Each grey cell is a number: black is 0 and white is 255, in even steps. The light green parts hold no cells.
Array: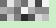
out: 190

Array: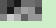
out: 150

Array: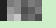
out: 78

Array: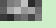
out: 124

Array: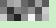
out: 190

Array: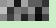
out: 67

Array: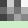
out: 134
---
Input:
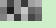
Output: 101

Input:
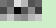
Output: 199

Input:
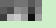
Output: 157

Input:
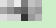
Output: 180

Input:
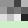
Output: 35

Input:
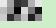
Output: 133

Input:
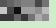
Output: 143

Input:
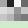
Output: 121
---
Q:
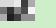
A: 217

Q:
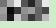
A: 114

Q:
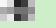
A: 247

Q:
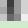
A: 182

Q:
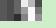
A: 88

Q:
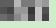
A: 94

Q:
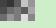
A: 65

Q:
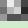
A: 136
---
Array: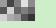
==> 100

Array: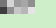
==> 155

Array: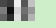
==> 210

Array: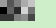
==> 41

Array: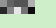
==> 84

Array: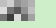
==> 89
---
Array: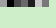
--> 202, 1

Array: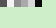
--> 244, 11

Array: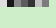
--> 221, 23

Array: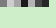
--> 205, 26

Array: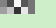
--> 247, 51

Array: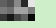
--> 229, 8

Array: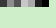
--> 199, 1

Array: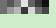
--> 226, 16
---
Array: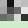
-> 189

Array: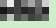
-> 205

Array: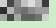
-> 59

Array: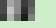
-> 88

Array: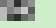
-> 145

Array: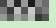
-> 108
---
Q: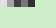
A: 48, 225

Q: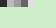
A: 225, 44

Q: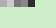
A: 44, 175

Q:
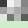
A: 132, 228

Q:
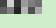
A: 111, 96

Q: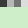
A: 221, 58

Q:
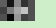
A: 80, 80

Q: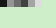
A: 221, 22

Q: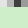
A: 154, 228

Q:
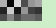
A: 164, 77
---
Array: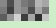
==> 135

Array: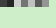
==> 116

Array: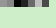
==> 34

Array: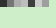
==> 189

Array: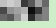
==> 177

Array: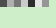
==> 203

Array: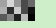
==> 203

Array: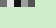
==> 20

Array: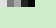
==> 167
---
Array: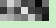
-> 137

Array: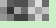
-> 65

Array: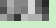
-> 53

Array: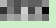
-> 153

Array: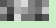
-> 217

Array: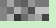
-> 55

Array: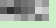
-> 169

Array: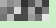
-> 74

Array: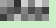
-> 190
